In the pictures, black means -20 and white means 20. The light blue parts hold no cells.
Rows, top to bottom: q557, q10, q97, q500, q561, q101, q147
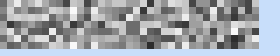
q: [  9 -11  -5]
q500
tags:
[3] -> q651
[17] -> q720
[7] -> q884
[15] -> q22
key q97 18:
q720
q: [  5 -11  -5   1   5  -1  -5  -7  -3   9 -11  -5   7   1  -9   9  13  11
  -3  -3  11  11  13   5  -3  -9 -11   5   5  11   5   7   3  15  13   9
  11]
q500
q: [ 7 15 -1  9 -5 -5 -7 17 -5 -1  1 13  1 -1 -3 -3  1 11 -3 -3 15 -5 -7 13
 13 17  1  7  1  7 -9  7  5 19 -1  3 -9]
q561
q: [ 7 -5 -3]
q10
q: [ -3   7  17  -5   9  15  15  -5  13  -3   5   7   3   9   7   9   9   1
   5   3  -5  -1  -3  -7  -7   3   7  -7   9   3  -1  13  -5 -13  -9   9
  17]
q101
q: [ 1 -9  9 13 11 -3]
q500

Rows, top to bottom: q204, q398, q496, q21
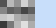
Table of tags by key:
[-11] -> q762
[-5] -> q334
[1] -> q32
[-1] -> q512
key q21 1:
q512
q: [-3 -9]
q398
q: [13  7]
q496

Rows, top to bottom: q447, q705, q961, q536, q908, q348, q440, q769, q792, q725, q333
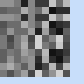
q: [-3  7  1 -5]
q536
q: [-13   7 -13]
q792

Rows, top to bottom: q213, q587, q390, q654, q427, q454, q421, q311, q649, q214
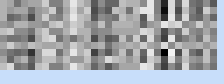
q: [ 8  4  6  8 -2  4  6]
q421
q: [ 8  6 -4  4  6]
q654
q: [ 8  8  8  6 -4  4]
q654

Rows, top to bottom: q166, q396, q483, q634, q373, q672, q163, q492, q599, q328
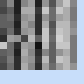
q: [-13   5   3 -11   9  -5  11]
q599
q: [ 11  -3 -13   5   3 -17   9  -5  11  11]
q163
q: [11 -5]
q373
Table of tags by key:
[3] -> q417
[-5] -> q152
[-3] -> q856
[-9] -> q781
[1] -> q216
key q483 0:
q152

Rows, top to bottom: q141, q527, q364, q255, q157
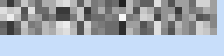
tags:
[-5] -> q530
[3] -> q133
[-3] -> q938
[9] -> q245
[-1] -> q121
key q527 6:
q938
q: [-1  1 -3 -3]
q157

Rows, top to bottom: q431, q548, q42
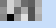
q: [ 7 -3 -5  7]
q431
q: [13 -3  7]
q548
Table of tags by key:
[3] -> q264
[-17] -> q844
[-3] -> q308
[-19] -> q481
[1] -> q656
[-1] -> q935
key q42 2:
q264
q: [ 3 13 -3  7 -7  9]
q548
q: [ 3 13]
q548

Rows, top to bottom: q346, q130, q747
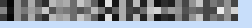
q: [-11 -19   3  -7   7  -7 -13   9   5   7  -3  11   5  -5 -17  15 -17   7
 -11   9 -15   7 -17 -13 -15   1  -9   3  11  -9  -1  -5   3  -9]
q346
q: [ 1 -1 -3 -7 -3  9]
q130
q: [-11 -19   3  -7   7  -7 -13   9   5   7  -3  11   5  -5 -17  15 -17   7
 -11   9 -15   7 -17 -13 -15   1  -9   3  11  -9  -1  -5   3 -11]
q747

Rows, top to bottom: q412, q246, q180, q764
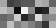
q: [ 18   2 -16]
q246
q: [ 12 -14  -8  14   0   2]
q180
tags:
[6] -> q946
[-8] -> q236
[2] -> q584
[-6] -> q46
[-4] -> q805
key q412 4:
q46
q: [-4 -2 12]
q180

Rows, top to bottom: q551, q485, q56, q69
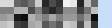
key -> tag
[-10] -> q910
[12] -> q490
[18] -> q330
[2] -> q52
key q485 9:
q52
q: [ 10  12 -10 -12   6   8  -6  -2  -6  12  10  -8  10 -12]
q69

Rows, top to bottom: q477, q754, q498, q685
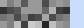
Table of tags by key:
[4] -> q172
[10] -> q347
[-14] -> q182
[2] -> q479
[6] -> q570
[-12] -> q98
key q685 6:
q182
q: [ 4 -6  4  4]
q477

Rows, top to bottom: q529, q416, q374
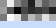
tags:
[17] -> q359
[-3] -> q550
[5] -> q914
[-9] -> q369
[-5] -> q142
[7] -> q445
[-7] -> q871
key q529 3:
q142
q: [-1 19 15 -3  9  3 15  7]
q374
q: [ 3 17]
q529
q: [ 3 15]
q374

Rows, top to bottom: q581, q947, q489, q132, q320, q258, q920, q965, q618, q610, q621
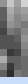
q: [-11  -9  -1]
q965
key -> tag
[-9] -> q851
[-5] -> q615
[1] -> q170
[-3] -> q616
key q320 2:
q616
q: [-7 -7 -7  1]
q920
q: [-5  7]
q947
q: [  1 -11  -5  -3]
q610

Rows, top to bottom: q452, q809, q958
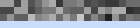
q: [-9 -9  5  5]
q809
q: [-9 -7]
q452
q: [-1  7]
q809

